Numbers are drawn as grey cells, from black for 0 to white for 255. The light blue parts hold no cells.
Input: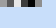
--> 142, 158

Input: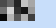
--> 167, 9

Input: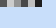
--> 30, 86

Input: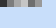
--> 153, 50

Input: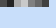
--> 64, 76

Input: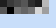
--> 184, 86

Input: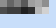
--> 142, 76

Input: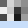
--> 142, 71

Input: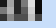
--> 11, 51
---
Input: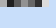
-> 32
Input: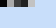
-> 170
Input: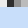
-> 46
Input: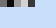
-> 11
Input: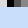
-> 2
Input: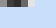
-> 60
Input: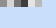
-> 213
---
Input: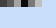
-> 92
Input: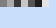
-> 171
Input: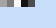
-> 121
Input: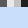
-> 233
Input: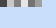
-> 200
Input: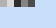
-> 218
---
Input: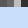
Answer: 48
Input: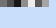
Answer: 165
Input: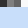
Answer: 249
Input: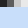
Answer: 233
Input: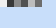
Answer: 109
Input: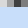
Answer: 125
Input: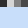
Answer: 73
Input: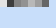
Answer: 102
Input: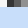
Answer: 144
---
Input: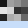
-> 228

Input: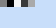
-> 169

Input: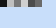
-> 76

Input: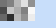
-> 145

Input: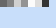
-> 251

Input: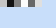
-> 104
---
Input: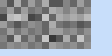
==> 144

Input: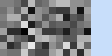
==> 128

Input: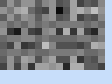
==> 93

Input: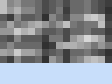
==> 191

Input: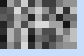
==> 22

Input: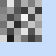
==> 114

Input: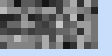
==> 143

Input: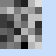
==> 126

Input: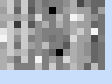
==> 174
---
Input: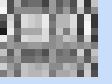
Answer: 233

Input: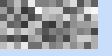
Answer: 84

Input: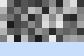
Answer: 232

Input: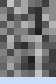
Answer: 74

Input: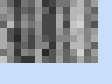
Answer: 144

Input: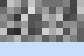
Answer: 69

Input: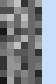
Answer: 119
